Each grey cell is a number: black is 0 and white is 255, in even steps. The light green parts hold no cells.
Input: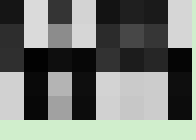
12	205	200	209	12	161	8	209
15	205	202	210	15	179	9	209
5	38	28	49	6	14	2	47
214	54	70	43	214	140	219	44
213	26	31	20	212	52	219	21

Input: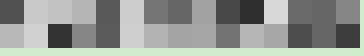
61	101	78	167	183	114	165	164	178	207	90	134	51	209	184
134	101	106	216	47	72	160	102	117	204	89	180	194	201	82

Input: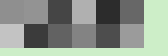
155	77	131	98	59	195
103	44	176	69	147	143

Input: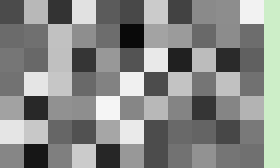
112	117	146	114	76	152	38	203	127	22	134
121	71	100	105	76	234	166	81	102	200	229
179	133	53	132	184	134	245	142	145	40	162
113	193	117	195	76	240	130	105	198	229	114
96	42	188	32	233	83	152	53	192	104	118
109	140	105	155	163	9	109	142	193	112	107
242	141	138	66	203	72	91	225	51	184	75

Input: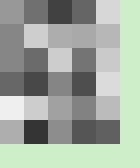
96	85	141	52	174
187	130	161	205	239
219	78	133	72	103
202	116	205	107	134
183	169	173	206	134
215	101	65	112	152

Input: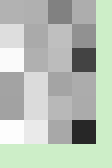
39	168	234	253
171	184	219	162
172	164	219	163
67	188	176	250
145	191	170	222
173	129	176	178

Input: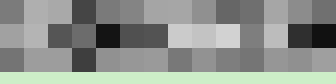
159	144	150	117	126	146	120	154	151	145	62	157	157	116
17	47	188	126	210	195	203	83	80	20	108	85	180	161
112	140	166	111	102	144	166	165	132	122	69	169	175	123

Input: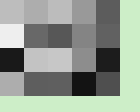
79	19	95	94	173
28	141	199	195	25
97	132	87	104	238
92	153	188	173	189
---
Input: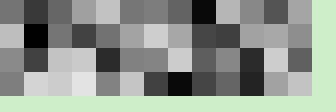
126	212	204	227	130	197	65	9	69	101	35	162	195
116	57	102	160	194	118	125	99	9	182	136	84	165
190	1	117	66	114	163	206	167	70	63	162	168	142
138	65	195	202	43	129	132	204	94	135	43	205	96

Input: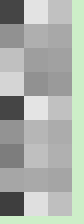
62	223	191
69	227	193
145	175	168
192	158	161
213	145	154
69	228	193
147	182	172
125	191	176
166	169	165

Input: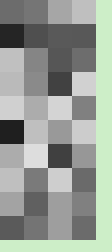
90	116	158	107
108	117	166	191
37	79	89	88
192	133	86	109
186	138	65	209
208	172	212	128
31	191	153	204
172	221	64	151
191	122	206	106
163	96	158	128

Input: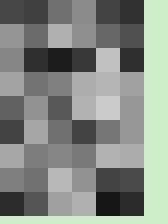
44	85	159	176	21	43
71	63	111	138	67	48
149	107	176	143	103	80
134	47	28	56	193	47
163	114	128	173	180	161
97	146	88	178	203	151
66	165	111	67	118	150
167	125	134	120	178	171
126	113	183	146	66	74

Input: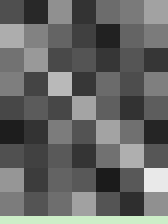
124	84	110	161	84	46	144
79	40	144	51	108	122	162
173	130	100	64	33	100	123
114	153	73	84	54	85	54
126	68	185	55	107	77	127
71	91	71	164	95	50	93
29	51	124	83	163	112	37
80	65	89	52	113	175	86
150	60	99	88	27	88	233

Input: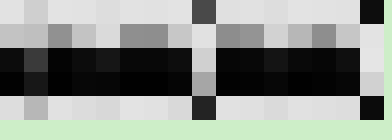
221	183	225	220	216	227	225	217	35	225	224	218	225	223	221	11
226	207	227	226	221	226	225	227	73	224	225	221	227	226	225	13
195	191	145	195	218	143	142	199	225	141	148	210	183	142	198	227
12	58	4	12	22	8	8	13	208	6	8	20	9	6	15	229
2	23	1	7	6	1	1	5	166	2	3	7	1	3	6	209
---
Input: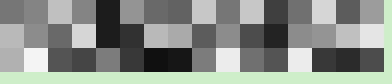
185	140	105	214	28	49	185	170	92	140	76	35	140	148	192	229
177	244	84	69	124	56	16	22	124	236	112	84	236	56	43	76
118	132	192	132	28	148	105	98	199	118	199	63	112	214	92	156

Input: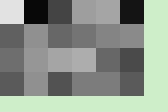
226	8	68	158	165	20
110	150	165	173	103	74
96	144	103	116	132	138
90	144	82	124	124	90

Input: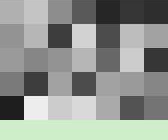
176	196	141	89	38	54	46
154	134	147	182	103	204	54
147	182	61	210	76	189	162
122	61	162	76	162	154	134
30	237	204	217	170	83	116

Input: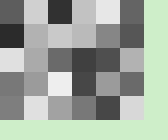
224	170	106	64	79	178
126	224	162	120	71	216
120	155	238	71	155	106
93	208	49	194	231	100
43	178	201	186	134	86

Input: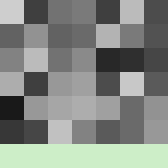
206	63	114	122	63	187	76
173	63	152	160	76	200	90
130	187	114	138	40	47	70
98	146	98	106	179	122	82
55	70	193	130	90	106	152
25	152	166	173	160	106	146

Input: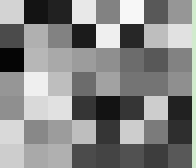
217	136	156	190	53	205	123	46
211	19	33	232	130	247	88	150
205	169	176	75	68	81	61	88
150	239	190	108	162	116	116	143
143	217	225	53	19	53	205	33
75	176	130	27	239	39	190	225
5	183	169	156	143	108	88	130
